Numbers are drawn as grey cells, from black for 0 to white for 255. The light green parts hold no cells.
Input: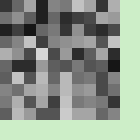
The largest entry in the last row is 203
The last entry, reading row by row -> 132
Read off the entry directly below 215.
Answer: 154
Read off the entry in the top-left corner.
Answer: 53
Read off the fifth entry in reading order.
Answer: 132
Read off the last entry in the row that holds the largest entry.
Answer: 44
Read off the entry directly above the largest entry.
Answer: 63
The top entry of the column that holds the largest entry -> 32
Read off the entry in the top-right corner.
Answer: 175
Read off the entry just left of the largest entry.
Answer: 74
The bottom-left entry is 94
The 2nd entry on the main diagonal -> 144
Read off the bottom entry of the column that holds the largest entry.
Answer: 84
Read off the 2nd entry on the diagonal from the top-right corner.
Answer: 165
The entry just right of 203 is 165
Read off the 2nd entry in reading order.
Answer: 103
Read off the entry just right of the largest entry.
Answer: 74
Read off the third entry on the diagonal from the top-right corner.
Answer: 63
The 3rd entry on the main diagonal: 22

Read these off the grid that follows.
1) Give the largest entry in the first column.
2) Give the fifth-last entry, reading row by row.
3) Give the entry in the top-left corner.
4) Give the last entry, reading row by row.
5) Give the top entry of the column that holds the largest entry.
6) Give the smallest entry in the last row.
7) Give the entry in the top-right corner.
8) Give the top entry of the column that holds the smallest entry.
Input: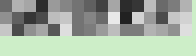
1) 198
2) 124
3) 106
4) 222
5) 166
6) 75
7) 178
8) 44

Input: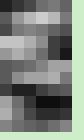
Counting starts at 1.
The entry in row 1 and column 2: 53
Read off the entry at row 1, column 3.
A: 72
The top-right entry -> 99
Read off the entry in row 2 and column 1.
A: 90
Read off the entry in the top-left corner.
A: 33
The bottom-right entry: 131
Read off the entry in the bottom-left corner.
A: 131
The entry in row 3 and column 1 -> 72
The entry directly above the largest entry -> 110
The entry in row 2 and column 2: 151
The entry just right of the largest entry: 183
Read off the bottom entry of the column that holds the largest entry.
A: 90
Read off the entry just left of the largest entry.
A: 183
